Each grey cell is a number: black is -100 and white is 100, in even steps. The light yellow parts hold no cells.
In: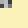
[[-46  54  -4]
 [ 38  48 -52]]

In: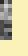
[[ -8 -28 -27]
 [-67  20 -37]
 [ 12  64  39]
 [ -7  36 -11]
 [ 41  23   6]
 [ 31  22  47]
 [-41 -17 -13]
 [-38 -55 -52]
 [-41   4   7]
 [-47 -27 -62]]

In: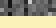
[[-38 -25 -84 -25  -9 -13 -60 -14 -35 -24 -43 -17  29 -10]
 [-34 -19 -84  -9 -14 -25 -69  58 -33 -10 -25  -9 -57 -16]
 [-34 -28 -83 -26 -36 -15 -42 -12  -3 -23 -17 -27 -35  -7]
 [ 18 -32 -29 -35 -16  -4 -76 -15  -3 -26 -21 -17 -56 -53]]

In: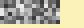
[[ 25  -4 -16 -22  66  -6  43  23 -13  35 -33  26 -26  -6 -51]
 [  7 -21  12 -23  63 -24  40  26 -17  -7 -51  52 -23 -18 -51]
 [  2 -58 -25 -27  75  87  -4   3  62  18 -40  82 -25  26 -54]
 [ 81  12  51  51   5  78  45  45 -31 -18   9 -31  41 -35  25]
 [ 83  32 -55  39   2  48  25  49 -25 -28 -40  52  44 -11  79]
 [-50   4  27  -8 -35 -37  49  -4 -54  57  15 -28  -2  21  36]]

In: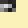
[[ 17 -25 -82 -16]
 [-57 -57 -75 -68]
 [ 42  72  29 -77]]

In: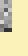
[[  5 -63 -60]
 [ 46   1  38]
 [ 46  44  31]
 [ 38 -26  58]
 [ 19  75  16]
 [ 18  32  29]
 [ 69  22  16]
 [-12   3  31]]

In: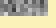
[[ 21  65   0   6   3   9  22  31  -1  39  19  44]
 [ -4  40 -34   1  22  28 -29  34 -21  11 -41  17]
 [-11 -15   6 -30  30  -1  27   8   2   2 -23   8]
 [  7 -14   6 -54  42  -2  -1  49  20  29   3  14]]

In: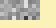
[[ 16  24   3  78   5  34 -53  45 -12  28]
 [ 16  43  19  12   4  25  73   1   9  18]
 [ 43  31  37  11  36  29  75  16  52  21]
 [ 23  34  34  67  25   5  14  32  25  38]
 [ 52  37  11  22   4  35  42  13  21   3]]

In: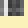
[[ -8  78 -57 -35 -49 -25]
 [ -8  78 -52 -31 -45 -23]
 [ -9  76 -55 -38 -50 -22]
 [  4  80 -21 -33 -21  -7]]
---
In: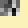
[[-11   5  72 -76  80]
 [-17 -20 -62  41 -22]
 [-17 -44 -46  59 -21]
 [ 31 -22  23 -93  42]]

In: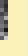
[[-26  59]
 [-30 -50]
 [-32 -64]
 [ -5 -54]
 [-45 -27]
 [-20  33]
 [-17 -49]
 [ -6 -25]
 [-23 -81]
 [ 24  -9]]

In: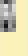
[[ 22 -27  10  22]
 [ 14 -50 -12  37]
 [ 50  77  15  70]
 [ 42  46  15  66]
 [ 41  74  40  49]
 [ 25  37  29  19]
 [  7 -53  17   0]
 [ -5 -84  25 -19]]

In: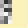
[[ 13 -20  93]
 [ 42 -63 -22]
 [ 19  65  32]
 [ 65 -56 -45]
 [ 75  94  16]
 [ 35 -19  71]]

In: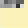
[[ 26  21  21  46 -61  73]
 [ 37 -28  -5   8 -24 -23]]

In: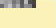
[[-15  27  52   5  33 -23  12   5 -50]
 [ 34  22  30  -8  10 -30  45 -39 -45]]

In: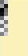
[[  3  65]
 [-16  60]
 [ 25 -77]
 [-97 -12]
 [-86  -2]
 [-14  83]
 [ 74  -6]
 [-12  74]
 [ 88  17]]

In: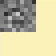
[[-36 -10 -12  40 -20  27   7  -6   0]
 [-45 -18   4  -1 -27  31 -15  -8 -61]
 [-13 -22  16  17 -16  -2 -21 -12   4]
 [ -3  -3 -22 -56 -46   2  21 -17   9]
 [  1 -67 -34  16  57 -46  -4  -3 -27]
 [ -4  -6  50 -11   0  24 -23   5   9]
 [ -1 -24   6 -43 -38 -45 -11 -24  27]
 [ 10   9  44 -17   3 -27  -4  20   2]]
